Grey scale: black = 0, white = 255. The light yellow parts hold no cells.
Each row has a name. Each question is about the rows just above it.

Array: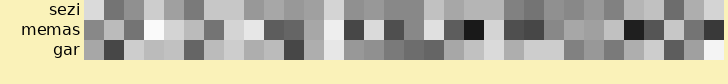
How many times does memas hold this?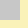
1
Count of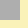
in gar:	4
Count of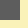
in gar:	1
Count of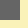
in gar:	2
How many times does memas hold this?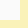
1
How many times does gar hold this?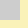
5

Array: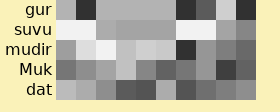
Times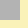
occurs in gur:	5
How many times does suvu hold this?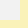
4
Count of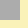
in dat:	2
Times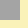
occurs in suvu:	4

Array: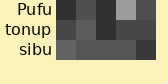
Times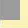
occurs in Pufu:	1
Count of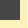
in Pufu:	0
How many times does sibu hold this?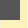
3
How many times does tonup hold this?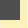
0
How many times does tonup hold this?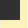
1

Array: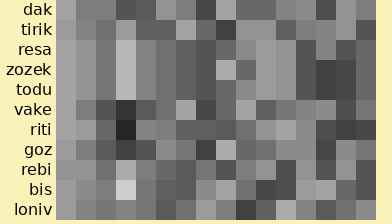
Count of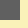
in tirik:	3
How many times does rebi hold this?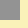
5
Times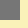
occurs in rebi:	1

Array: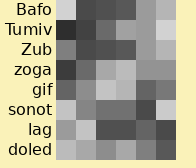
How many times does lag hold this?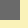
0
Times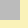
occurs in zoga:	1

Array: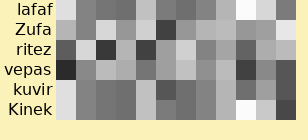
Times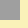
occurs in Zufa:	1
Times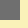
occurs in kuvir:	3
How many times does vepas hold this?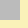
2

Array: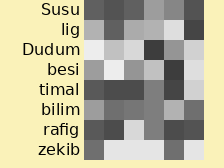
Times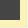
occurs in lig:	1
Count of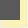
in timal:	1
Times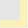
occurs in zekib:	4

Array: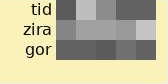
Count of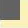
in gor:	3
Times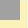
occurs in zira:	2
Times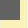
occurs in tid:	2
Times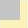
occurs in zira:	1

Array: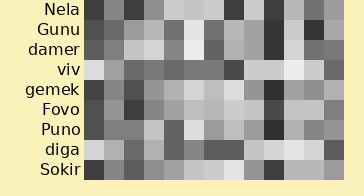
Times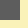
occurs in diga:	3
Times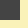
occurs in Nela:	0

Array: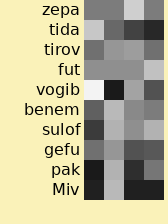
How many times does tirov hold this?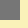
0
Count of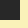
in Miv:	0
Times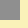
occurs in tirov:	0
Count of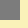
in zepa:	3
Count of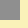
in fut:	3

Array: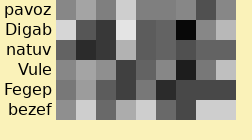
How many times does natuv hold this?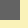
4
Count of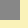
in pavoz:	3
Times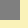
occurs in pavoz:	3
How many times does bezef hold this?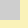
4
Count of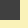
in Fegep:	1

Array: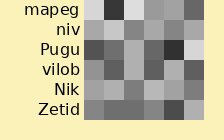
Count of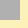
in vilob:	2
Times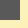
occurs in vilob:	0
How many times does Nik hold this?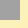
2
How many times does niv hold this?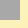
3
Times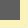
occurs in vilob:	3

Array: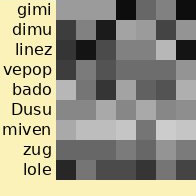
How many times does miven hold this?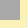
1
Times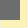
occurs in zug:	0
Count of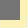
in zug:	0
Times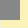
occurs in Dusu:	4
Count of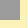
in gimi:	3
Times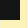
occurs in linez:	2

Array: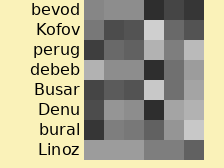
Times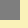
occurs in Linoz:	2
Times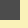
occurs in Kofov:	1

